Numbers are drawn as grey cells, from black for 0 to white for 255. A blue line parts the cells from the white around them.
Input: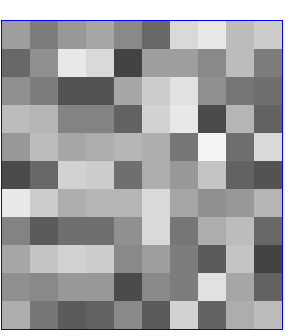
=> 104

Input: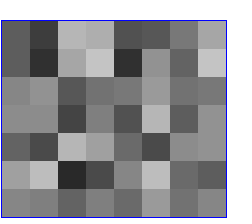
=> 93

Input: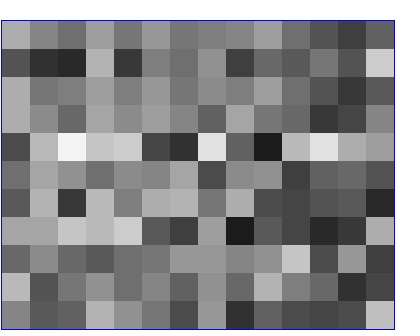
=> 83

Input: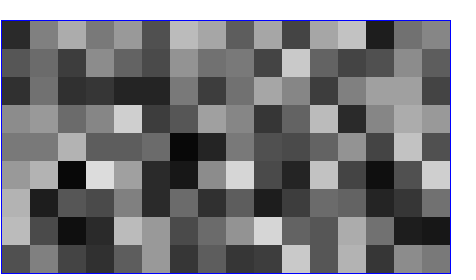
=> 86

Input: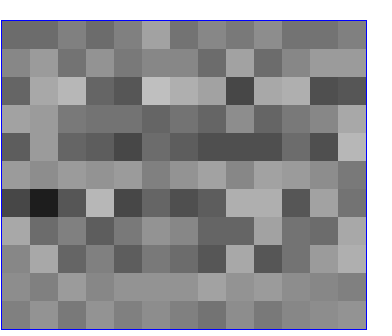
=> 135

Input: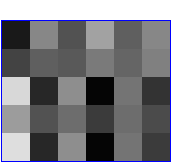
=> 67

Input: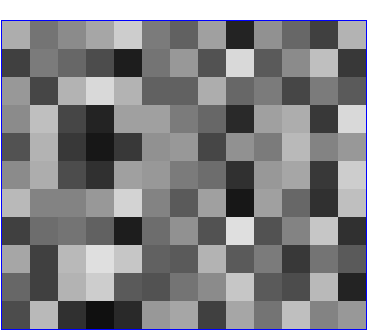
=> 64

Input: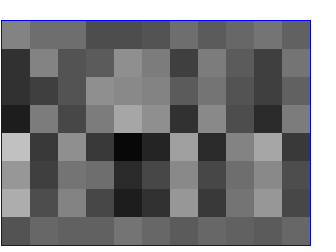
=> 49

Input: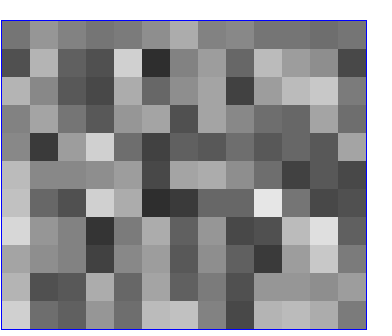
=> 80
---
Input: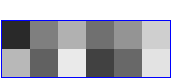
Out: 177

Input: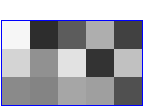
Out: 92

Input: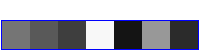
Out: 62

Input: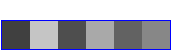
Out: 78

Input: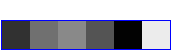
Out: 137

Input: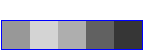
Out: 174
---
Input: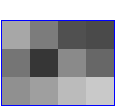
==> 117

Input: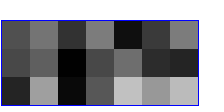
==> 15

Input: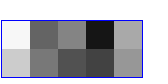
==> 169

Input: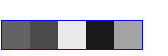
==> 164

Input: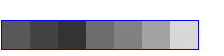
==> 129

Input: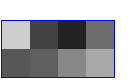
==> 87
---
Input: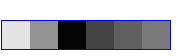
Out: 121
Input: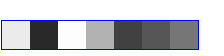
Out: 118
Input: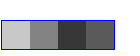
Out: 90
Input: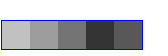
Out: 88
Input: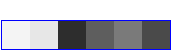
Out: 74
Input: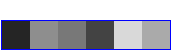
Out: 170
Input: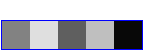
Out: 8
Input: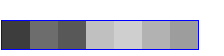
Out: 157
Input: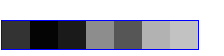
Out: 194
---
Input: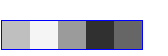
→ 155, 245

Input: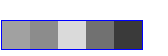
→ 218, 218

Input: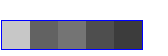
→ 116, 199

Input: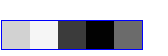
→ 59, 246

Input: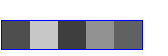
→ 62, 199

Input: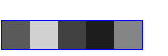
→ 65, 209

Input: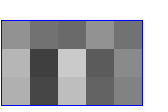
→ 202, 202

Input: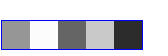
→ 101, 252

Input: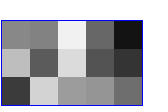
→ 219, 241
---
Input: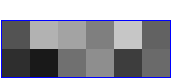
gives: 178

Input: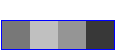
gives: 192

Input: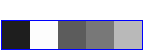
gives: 253

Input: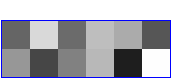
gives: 217

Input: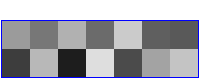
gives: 119

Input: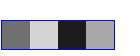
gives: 212

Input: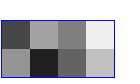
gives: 163
